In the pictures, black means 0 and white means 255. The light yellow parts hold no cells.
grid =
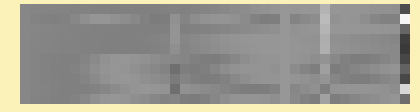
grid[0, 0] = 135
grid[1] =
[135, 131, 129, 128, 129, 135, 143, 149, 149, 145, 141, 136, 129, 124, 125, 145, 132, 141, 146, 148, 148, 145, 139, 130, 125, 126, 151, 131, 137, 141, 187, 146, 149, 148, 142, 134, 129, 129, 245]
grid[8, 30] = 127
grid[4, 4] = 130
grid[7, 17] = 127
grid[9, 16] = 125
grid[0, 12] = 128
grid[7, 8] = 145
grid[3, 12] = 129
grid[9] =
[135, 131, 130, 128, 128, 130, 136, 143, 149, 150, 148, 143, 140, 135, 130, 133, 125, 124, 128, 135, 142, 147, 148, 148, 147, 143, 151, 137, 130, 125, 161, 125, 129, 134, 139, 142, 146, 149, 109]
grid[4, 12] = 128
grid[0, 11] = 128
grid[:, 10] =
[128, 141, 128, 128, 128, 150, 148, 150, 144, 148]
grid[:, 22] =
[141, 139, 138, 149, 148, 142, 148, 142, 125, 148]
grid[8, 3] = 129
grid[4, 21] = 146
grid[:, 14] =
[129, 125, 128, 132, 131, 137, 131, 137, 147, 130]
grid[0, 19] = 134
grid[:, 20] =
[136, 148, 134, 146, 144, 129, 141, 129, 132, 142]
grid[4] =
[135, 133, 132, 131, 130, 130, 129, 129, 128, 128, 128, 128, 128, 129, 131, 143, 133, 136, 138, 141, 144, 146, 148, 149, 150, 150, 151, 149, 148, 147, 175, 146, 144, 143, 141, 140, 138, 137, 58]
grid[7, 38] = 72
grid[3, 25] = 150
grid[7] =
[135, 132, 130, 129, 128, 128, 132, 138, 145, 149, 150, 148, 144, 141, 137, 123, 132, 127, 124, 125, 129, 136, 142, 146, 148, 148, 151, 148, 145, 141, 148, 134, 128, 125, 125, 129, 134, 138, 72]
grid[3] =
[135, 133, 132, 131, 130, 130, 129, 129, 128, 128, 128, 128, 129, 130, 132, 148, 134, 137, 140, 143, 146, 148, 149, 150, 150, 150, 151, 148, 147, 146, 173, 144, 143, 141, 140, 138, 136, 134, 62]
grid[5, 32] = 129
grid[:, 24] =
[146, 125, 142, 150, 150, 148, 148, 148, 125, 147]
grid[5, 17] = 128
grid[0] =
[135, 133, 132, 132, 131, 130, 130, 129, 129, 128, 128, 128, 128, 128, 129, 130, 129, 131, 132, 134, 136, 139, 141, 144, 146, 148, 151, 149, 150, 150, 179, 150, 149, 149, 148, 146, 145, 144, 77]
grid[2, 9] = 129

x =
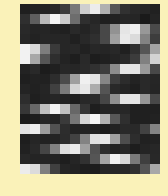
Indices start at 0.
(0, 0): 31
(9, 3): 38
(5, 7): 29
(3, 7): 47
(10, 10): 39
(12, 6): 34
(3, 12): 131
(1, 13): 36
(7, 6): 240
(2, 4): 32
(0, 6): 207
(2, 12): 152
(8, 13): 37
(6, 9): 141
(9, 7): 43
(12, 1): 237
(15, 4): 30
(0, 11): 41
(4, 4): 38
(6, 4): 39
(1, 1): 94
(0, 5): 120
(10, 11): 32
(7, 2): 33
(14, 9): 33
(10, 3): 243
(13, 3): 35
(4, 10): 32
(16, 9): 38
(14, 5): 234
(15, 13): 40
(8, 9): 41
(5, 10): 41
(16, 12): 84
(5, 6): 41

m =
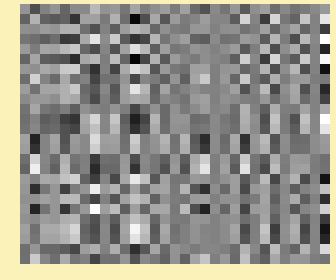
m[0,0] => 147
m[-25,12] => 79
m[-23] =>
[117, 110, 94, 109, 56, 61, 168, 228, 140, 201, 91, 51, 71, 182, 117, 143, 158, 99, 93, 139, 113, 116, 155, 146, 91, 182, 124, 78, 185, 136, 254]
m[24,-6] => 187
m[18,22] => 73
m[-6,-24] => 253
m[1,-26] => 52
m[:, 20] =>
[117, 133, 142, 113, 141, 128, 148, 153, 138, 144, 137, 119, 123, 106, 110, 154, 161, 144, 104, 145, 100, 142, 139, 139, 127, 152]
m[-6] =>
[151, 36, 115, 150, 53, 119, 153, 253, 158, 188, 94, 158, 101, 168, 167, 120, 187, 79, 35, 142, 100, 158, 68, 155, 160, 111, 136, 85, 134, 142, 207]
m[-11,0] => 110
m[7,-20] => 72
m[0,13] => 143
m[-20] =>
[150, 143, 169, 159, 201, 205, 98, 49, 128, 68, 170, 221, 192, 85, 153, 120, 113, 160, 161, 127, 148, 152, 100, 122, 179, 78, 142, 183, 78, 130, 16]
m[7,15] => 148
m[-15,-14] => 107
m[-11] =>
[110, 211, 134, 107, 175, 116, 127, 60, 112, 109, 151, 77, 137, 119, 95, 148, 93, 168, 205, 126, 154, 103, 199, 117, 91, 172, 126, 154, 151, 125, 112]
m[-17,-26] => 168
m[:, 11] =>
[165, 9, 186, 51, 222, 5, 221, 72, 228, 170, 70, 31, 49, 204, 192, 77, 51, 232, 161, 194, 158, 192, 245, 226, 47, 83]
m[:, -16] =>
[123, 155, 125, 143, 118, 155, 120, 148, 116, 128, 145, 148, 145, 113, 116, 148, 154, 117, 121, 124, 120, 124, 113, 117, 147, 146]
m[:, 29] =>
[137, 130, 131, 136, 132, 131, 130, 125, 133, 130, 130, 134, 134, 141, 140, 125, 123, 131, 141, 130, 142, 131, 133, 132, 132, 126]
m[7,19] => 126
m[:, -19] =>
[126, 79, 169, 71, 183, 70, 192, 133, 182, 165, 111, 69, 83, 128, 129, 137, 134, 191, 108, 177, 101, 171, 192, 182, 88, 136]
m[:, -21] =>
[118, 110, 156, 91, 161, 101, 170, 148, 158, 156, 126, 94, 103, 111, 114, 151, 154, 167, 101, 161, 94, 156, 164, 159, 109, 148]
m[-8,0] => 150
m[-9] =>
[155, 129, 169, 164, 193, 208, 99, 62, 132, 72, 167, 232, 191, 87, 160, 117, 120, 153, 147, 128, 144, 158, 88, 124, 187, 71, 143, 179, 75, 131, 19]
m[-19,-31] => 109
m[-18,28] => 79
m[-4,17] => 146
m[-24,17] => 150
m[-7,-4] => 171
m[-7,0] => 144
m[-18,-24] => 87
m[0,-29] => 130
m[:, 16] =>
[160, 123, 120, 158, 124, 132, 113, 95, 130, 115, 121, 148, 143, 181, 173, 93, 81, 120, 180, 116, 187, 121, 128, 128, 135, 98]

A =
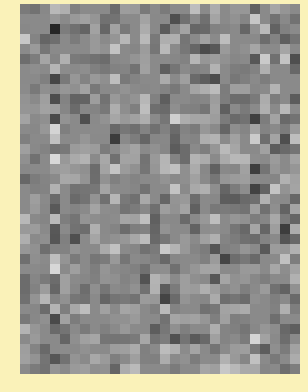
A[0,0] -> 122
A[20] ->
[138, 154, 136, 89, 138, 132, 138, 164, 141, 138, 115, 123, 136, 111, 158, 146, 163, 96, 138, 120, 123, 120, 114, 159, 112, 143, 99, 165]
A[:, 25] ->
[166, 114, 98, 131, 138, 112, 138, 138, 180, 125, 138, 163, 138, 164, 93, 155, 150, 133, 195, 139, 143, 168, 158, 138, 156, 138, 167, 138, 113, 127, 129, 110, 141, 138, 143, 121, 138]
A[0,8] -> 138
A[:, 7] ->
[138, 149, 162, 153, 153, 113, 128, 153, 120, 157, 132, 138, 139, 138, 156, 138, 108, 109, 119, 147, 164, 141, 176, 165, 138, 118, 126, 128, 143, 138, 138, 138, 138, 166, 139, 168, 142]
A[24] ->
[151, 145, 110, 131, 130, 147, 138, 138, 170, 193, 138, 134, 113, 122, 201, 180, 152, 133, 124, 85, 128, 132, 149, 138, 89, 156, 152, 177]
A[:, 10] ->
[157, 138, 121, 183, 138, 138, 132, 121, 147, 138, 142, 153, 119, 138, 153, 163, 155, 138, 138, 121, 115, 165, 108, 151, 138, 117, 134, 131, 134, 121, 165, 145, 152, 117, 159, 138, 172]
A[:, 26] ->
[149, 137, 129, 95, 165, 195, 138, 138, 138, 138, 185, 105, 124, 79, 106, 138, 138, 177, 147, 138, 99, 122, 61, 85, 152, 192, 141, 138, 98, 138, 176, 138, 104, 109, 123, 138, 110]
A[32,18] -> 138
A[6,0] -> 138
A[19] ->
[138, 158, 138, 107, 138, 106, 115, 147, 112, 182, 121, 112, 169, 138, 101, 148, 153, 109, 138, 136, 93, 92, 106, 111, 177, 139, 138, 103]
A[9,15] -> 138
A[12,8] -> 139
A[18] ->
[138, 129, 131, 178, 138, 114, 117, 119, 164, 138, 138, 134, 114, 138, 138, 195, 138, 169, 176, 142, 101, 124, 141, 66, 99, 195, 147, 164]
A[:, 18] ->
[138, 112, 105, 161, 75, 150, 134, 94, 174, 134, 117, 166, 151, 174, 126, 171, 136, 138, 176, 138, 138, 152, 141, 160, 124, 128, 164, 138, 175, 135, 113, 150, 138, 105, 138, 139, 165]
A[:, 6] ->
[138, 161, 100, 138, 138, 119, 142, 131, 162, 99, 135, 79, 138, 150, 160, 179, 144, 148, 117, 115, 138, 148, 109, 138, 138, 138, 138, 135, 109, 114, 190, 138, 122, 160, 145, 138, 158]
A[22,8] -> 138
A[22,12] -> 130
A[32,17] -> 138
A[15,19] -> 138
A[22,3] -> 88
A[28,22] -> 127
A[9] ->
[147, 138, 159, 77, 131, 99, 99, 157, 114, 153, 138, 147, 183, 129, 94, 138, 138, 132, 134, 157, 125, 108, 108, 122, 172, 125, 138, 92]
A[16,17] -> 171
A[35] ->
[160, 147, 116, 86, 114, 148, 138, 168, 154, 127, 138, 159, 129, 128, 172, 138, 145, 124, 139, 138, 177, 153, 134, 193, 138, 121, 138, 172]
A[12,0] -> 138
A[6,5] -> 138
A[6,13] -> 138
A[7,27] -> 138
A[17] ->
[103, 124, 132, 138, 168, 166, 148, 109, 146, 128, 138, 132, 138, 138, 147, 137, 143, 161, 138, 118, 150, 155, 158, 138, 136, 133, 177, 162]
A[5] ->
[109, 125, 165, 133, 176, 122, 119, 113, 108, 136, 138, 148, 159, 138, 138, 135, 130, 181, 150, 157, 145, 135, 138, 87, 202, 112, 195, 79]
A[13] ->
[127, 138, 138, 192, 138, 138, 150, 138, 138, 60, 138, 125, 101, 135, 136, 99, 135, 132, 174, 179, 138, 161, 138, 203, 110, 164, 79, 190]
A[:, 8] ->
[138, 113, 102, 138, 145, 108, 120, 143, 138, 114, 120, 146, 139, 138, 124, 168, 163, 146, 164, 112, 141, 138, 138, 139, 170, 123, 149, 147, 118, 101, 161, 138, 128, 117, 138, 154, 145]
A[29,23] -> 144

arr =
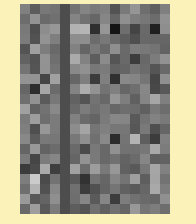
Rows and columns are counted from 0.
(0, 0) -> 128
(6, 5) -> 137
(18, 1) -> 179
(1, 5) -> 132
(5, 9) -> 85
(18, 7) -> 81
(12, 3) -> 123
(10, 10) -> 110
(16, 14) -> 129
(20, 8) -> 96
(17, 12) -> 94
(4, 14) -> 99
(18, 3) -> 135
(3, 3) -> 127
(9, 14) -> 127
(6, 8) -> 123
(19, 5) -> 110
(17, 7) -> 115
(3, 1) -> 82
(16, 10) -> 97
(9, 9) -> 150
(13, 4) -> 77
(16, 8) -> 121
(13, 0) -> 136
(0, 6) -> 132
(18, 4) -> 77
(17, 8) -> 102
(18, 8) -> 100
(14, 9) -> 145
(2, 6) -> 181
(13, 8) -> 137
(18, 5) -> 112
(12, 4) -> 77
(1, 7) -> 102
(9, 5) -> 98
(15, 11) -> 107
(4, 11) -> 124
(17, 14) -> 115
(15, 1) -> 70
